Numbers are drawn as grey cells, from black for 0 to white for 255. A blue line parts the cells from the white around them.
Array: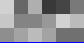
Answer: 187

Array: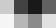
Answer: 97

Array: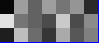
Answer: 139

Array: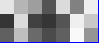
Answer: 200

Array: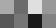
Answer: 152

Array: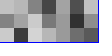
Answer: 142

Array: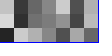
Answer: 186

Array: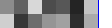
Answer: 195

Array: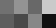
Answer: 202
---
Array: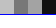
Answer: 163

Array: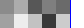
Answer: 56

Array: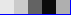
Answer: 11

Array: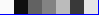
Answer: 57

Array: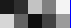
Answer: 66

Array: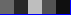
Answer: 82
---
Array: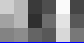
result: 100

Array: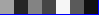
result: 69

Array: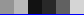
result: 18

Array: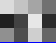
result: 144

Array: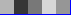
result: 54

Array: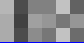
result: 140

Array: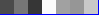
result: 251

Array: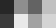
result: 59

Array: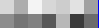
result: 88

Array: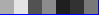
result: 140
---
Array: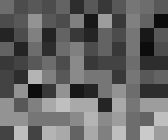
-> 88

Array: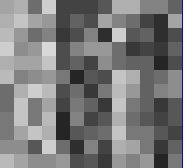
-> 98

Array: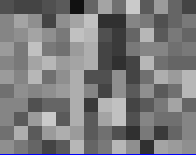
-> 68

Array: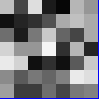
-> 150

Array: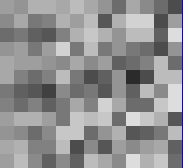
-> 76

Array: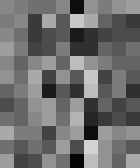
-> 157

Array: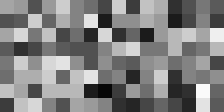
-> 90
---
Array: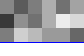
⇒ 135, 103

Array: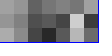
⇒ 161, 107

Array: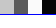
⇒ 199, 6

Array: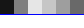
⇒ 21, 105

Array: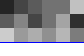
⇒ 37, 124

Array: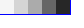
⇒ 245, 39

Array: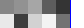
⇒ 134, 114
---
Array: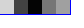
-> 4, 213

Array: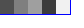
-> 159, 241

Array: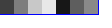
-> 232, 232

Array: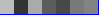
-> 92, 189

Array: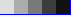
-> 121, 222

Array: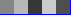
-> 55, 203

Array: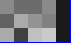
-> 147, 202

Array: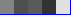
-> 90, 225

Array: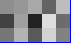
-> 34, 222
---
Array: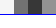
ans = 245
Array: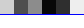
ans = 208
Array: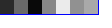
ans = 42
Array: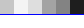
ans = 198
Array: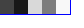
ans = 66
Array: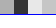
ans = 176
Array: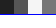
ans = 33
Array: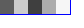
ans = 93
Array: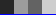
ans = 39
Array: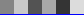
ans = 133
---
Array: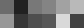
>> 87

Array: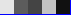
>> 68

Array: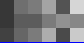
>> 173

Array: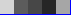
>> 71

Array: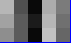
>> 9

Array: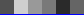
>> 121

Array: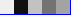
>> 194
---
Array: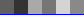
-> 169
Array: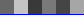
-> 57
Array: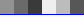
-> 58
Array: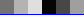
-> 223
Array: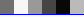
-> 153
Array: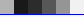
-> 44
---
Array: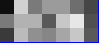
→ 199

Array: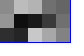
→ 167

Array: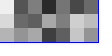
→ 198

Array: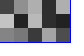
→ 164

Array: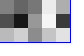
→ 196

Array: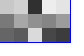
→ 71

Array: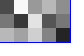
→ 131

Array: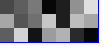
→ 42

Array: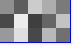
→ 184
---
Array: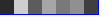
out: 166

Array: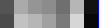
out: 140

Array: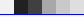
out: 168

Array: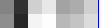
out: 232

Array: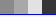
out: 54

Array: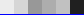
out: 173

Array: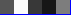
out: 22
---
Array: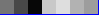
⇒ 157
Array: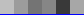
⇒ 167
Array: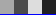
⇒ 33
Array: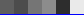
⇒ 234
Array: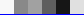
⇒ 224
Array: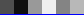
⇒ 184
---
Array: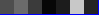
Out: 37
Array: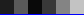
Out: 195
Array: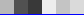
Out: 218
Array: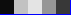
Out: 56
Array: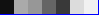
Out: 241
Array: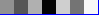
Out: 247
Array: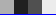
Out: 236
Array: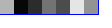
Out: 147
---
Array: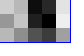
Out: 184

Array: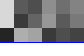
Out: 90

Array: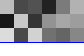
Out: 73

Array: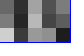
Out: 47

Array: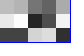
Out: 180

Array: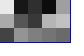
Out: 23

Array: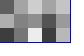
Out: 164

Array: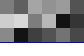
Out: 95
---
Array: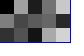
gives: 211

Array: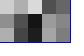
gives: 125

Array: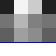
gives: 95

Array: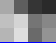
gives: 147

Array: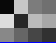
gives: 49

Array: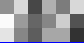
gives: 50

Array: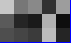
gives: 37
